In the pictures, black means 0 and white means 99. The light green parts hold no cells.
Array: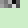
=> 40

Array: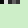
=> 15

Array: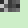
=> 33

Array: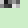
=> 20

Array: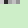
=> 64

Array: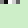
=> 97
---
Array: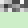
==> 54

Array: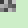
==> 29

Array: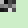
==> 14

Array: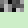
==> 73

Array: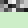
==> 31

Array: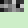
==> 31

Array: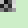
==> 23
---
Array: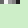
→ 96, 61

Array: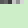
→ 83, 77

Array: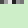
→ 89, 62

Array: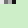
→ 90, 68

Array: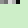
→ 85, 68

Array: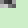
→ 79, 74

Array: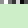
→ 99, 83
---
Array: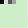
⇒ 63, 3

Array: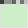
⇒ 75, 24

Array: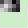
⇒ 28, 80

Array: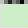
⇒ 62, 74

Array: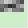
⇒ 31, 37

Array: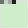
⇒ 12, 43

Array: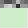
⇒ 42, 54
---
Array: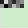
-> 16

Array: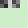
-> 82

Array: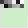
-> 92

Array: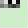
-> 0

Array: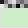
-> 54

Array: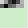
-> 9
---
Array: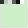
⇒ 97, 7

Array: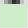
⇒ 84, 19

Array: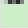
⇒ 85, 16

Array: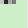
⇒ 76, 15

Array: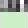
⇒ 98, 18

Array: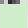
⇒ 83, 17

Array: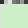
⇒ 88, 18
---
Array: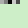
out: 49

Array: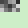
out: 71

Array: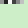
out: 58

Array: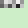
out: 82

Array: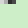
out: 28

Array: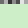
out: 65

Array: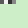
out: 35

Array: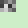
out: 69

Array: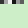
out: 59
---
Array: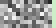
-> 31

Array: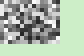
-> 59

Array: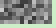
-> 47

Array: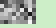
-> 61

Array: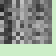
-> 29
